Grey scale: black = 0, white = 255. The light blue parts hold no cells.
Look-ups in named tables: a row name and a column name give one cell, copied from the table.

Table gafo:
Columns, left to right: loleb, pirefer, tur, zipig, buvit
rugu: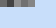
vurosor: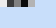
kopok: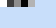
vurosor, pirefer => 59
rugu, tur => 144
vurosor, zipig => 10
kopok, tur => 142
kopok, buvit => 179
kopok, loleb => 254
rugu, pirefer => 67
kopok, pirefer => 62
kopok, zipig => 4
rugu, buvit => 133
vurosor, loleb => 236
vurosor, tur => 129
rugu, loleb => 107
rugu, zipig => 113
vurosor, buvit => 179
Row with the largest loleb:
kopok

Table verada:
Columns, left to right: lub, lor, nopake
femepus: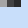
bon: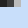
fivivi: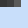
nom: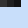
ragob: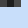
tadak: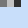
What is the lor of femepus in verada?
66
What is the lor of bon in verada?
63
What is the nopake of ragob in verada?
73
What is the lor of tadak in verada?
195
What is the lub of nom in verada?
50
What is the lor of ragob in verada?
30
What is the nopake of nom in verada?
18
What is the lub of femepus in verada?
165
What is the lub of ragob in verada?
67
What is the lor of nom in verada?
31
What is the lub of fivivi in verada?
54
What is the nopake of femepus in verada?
41
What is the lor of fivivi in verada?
62
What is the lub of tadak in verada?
118
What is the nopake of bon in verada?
187
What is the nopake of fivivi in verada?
90
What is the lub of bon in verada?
34
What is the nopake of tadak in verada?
48
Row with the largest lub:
femepus

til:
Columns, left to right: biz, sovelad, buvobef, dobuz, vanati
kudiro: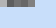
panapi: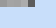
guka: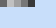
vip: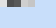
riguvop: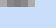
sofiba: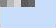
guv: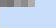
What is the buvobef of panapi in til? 162
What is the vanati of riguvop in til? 172
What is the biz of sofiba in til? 134
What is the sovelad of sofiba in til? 186
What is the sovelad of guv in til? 118
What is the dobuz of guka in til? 119
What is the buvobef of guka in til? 160
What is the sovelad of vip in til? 79
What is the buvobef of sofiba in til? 215
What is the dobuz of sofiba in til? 91
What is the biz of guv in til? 124
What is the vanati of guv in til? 173
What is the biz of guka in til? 103
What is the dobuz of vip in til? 207
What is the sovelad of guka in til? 193
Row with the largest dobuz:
vip

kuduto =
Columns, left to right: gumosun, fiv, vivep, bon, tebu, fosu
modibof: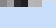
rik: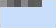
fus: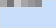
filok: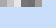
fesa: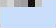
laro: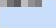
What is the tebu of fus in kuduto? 151
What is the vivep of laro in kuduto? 92
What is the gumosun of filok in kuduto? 170
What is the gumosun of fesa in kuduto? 194
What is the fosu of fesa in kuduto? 195
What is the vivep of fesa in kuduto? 166
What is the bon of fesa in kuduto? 158
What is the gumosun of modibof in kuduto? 134
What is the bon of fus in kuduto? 166
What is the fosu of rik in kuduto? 96
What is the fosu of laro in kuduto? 127
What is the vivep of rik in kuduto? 85
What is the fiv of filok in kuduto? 199
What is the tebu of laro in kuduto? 144
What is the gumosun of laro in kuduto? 175
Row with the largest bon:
laro

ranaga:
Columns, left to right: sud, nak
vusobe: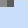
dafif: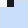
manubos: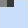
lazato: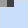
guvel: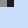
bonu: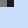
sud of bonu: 122
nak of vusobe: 93
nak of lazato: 65
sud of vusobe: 139
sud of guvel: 143
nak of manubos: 57
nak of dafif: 26
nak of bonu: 27
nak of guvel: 30
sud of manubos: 133
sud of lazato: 156
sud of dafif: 245
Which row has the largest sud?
dafif

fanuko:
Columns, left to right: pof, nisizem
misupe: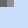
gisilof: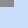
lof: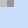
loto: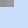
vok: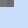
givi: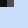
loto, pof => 147
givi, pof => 17
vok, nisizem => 109
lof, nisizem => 150
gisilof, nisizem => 138
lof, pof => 193
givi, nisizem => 80
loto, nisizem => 154
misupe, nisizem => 145
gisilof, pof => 141
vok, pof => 120
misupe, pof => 102

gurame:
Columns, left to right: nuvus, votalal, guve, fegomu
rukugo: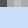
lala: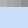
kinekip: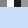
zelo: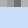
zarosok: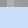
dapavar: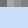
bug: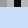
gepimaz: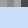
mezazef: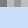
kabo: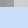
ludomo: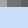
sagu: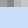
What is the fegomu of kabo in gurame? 205
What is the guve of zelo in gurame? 113
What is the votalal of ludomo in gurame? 116
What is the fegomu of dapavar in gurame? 129
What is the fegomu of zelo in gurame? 179
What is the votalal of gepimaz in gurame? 138
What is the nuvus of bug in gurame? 156
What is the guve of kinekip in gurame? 28
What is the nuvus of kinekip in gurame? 133
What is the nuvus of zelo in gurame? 176
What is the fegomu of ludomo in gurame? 96
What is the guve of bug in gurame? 13
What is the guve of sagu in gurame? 182
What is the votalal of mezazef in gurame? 186
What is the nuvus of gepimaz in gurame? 160
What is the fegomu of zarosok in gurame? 155
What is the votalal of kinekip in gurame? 249
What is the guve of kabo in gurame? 207
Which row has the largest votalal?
kinekip

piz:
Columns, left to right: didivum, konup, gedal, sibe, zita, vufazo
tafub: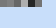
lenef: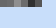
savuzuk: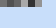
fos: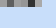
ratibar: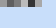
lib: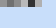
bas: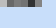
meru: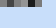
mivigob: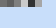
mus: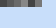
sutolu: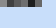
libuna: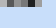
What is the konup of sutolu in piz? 64
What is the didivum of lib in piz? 148
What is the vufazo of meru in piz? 122
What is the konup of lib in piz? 112
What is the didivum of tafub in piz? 120
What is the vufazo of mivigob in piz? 166
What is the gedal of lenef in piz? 143
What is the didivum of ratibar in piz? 155
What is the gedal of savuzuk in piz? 101
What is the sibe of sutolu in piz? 111
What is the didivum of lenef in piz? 104
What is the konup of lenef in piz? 108
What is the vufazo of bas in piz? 132
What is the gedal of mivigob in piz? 127
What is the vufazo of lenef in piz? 85
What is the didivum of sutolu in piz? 139
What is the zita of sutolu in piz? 30
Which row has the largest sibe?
mivigob

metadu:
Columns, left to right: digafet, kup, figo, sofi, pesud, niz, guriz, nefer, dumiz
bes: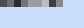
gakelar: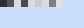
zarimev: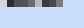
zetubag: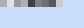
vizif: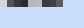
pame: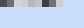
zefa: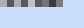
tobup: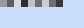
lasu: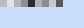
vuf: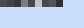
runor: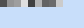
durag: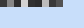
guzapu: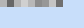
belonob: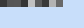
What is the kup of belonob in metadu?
85
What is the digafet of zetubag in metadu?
173
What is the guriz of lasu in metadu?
140
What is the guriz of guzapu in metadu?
151
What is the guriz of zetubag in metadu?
112
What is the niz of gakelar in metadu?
203
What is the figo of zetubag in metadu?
153
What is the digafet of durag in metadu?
57
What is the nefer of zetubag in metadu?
88
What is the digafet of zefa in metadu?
173
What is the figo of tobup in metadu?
219
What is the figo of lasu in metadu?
180
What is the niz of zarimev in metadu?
185
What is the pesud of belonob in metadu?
193
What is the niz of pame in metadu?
195
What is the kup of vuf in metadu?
67
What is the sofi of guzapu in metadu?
208
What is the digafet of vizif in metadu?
213
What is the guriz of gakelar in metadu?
219
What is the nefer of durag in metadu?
57

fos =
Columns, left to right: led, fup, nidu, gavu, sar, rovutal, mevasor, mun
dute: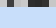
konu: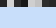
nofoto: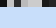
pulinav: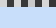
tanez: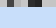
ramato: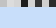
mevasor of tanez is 198
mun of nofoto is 37
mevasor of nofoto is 25
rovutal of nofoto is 204
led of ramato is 194
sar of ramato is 212
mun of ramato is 44
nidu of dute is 194
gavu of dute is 201
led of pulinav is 212
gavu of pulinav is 56
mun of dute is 199

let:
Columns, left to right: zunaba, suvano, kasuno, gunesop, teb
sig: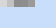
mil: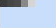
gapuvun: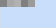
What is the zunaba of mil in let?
60
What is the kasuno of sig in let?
140
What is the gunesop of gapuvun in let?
127
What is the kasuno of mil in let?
75
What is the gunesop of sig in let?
142
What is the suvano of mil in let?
69
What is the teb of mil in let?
213
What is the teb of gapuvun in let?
155
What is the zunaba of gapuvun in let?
132
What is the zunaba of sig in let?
215
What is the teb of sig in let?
154
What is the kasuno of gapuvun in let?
177
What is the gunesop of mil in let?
136
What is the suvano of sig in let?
193
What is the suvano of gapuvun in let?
169

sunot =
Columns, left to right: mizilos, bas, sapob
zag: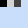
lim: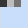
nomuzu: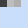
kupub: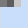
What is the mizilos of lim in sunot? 52
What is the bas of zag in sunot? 211
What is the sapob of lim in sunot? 114
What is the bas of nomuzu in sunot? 189
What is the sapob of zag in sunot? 66
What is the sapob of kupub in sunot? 199
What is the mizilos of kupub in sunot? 121
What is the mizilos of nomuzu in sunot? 62
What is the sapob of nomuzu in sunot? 174
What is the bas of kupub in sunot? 93
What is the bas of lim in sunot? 189
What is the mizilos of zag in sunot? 1

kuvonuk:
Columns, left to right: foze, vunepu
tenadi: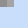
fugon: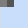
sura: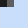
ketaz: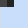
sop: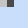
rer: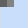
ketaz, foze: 69
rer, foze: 96
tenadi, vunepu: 164
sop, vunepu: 74
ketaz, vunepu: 36
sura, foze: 28
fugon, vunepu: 84
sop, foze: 196
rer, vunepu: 131
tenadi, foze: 143
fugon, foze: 125
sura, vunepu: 95

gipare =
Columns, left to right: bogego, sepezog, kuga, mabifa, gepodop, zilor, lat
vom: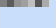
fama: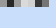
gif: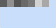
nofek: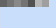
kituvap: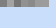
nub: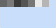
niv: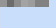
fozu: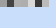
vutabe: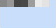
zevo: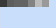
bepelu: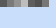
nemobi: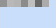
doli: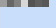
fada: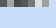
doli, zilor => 95
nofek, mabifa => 115
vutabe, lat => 227
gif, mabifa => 105
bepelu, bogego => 89
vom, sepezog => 91
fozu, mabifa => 174
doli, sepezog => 102
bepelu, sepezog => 122
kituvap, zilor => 155
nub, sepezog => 122
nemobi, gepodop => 191
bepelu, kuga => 147
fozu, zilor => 57
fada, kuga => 72
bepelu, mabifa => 189
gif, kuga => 84
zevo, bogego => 56
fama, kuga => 158
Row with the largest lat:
vutabe

